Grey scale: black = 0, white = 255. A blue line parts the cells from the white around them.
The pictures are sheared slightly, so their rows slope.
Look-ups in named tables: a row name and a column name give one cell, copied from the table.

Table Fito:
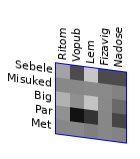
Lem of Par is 52
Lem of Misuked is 138
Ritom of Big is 177
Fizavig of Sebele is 75
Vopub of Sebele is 76
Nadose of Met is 131
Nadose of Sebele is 76
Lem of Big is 195
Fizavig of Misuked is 138

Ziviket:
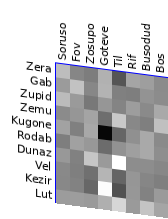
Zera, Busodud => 158
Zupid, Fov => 154
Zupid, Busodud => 138
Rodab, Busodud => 169
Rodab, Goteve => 108
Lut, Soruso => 156
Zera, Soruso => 189
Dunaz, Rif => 141

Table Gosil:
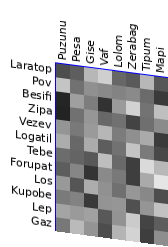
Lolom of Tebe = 105
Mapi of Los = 77
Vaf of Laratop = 207
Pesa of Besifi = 159
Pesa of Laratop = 94
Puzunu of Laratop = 77
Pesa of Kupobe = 130
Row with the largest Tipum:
Tebe

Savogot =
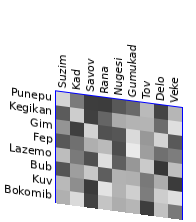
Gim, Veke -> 89
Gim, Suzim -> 148
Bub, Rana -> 94
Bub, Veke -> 59
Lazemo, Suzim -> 189
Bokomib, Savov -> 66
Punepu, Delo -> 68
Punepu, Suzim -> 213
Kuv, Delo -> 205
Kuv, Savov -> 58

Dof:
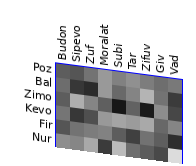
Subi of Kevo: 164
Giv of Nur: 73
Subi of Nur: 187
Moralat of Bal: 153
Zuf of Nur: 169
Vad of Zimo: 71
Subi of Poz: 129
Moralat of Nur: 59
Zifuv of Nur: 92
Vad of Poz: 121
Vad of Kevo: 133
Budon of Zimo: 93
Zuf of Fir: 124
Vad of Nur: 220
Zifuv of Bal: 180

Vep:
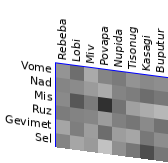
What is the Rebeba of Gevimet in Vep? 165
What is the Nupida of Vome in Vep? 123
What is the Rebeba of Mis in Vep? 138
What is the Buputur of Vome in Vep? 142
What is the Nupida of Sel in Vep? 143
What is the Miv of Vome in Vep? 170
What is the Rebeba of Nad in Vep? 133
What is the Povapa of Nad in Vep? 171
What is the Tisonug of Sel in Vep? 119
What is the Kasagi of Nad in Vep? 109
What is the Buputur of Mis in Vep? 183
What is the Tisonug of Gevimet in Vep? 166
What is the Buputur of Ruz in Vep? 114
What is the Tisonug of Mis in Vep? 160
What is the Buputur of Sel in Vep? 119
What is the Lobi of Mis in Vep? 87

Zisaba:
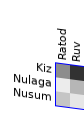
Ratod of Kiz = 141
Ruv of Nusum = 230
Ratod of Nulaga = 236
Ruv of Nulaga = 182
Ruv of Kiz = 50
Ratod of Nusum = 197

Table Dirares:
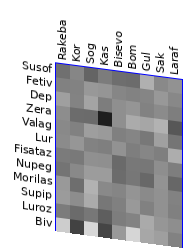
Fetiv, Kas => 149
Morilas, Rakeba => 153
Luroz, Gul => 170
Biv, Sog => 215
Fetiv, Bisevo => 134
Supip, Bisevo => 128
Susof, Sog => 100

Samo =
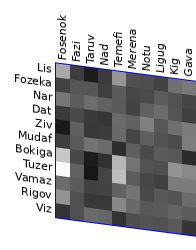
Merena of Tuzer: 92
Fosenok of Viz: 52
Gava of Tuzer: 124
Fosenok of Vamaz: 108
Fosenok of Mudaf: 62
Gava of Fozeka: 69
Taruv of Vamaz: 65
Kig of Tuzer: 123
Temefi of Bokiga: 182
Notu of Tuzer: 71
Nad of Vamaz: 66

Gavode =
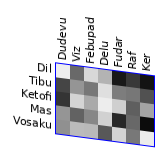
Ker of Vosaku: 236
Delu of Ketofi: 237
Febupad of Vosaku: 185
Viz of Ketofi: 212
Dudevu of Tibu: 69
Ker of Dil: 19
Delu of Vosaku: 88
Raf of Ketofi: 95
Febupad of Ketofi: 170
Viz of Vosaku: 187
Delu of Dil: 179
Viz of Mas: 98
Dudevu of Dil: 238
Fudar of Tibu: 125
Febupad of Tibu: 119
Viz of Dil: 105
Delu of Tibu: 223
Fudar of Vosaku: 212
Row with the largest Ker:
Vosaku

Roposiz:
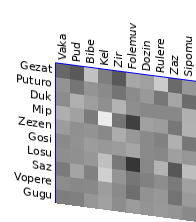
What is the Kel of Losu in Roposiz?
191
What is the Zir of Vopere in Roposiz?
138
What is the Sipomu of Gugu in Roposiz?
137
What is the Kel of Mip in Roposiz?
236
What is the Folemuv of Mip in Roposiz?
64
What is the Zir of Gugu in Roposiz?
141
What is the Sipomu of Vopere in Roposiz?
154
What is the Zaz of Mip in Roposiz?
119
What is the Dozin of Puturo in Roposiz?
153
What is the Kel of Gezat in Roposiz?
126
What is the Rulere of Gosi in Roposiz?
135
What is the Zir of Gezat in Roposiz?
89
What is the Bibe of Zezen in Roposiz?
147
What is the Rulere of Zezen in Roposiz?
129
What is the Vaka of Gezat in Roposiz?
103
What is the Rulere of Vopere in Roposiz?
151
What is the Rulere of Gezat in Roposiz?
203
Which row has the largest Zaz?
Zezen

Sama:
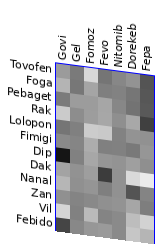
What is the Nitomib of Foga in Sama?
130
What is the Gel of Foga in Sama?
119
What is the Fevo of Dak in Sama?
60
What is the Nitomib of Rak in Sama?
143
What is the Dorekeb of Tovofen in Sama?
147
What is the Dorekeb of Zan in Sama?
166
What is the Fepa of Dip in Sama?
143
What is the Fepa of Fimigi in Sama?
150
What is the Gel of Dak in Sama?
146
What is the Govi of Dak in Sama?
163
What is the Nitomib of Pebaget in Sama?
135
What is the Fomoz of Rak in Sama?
157
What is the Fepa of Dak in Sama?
235
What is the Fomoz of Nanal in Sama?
149
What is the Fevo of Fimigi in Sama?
128
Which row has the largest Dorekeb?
Dak

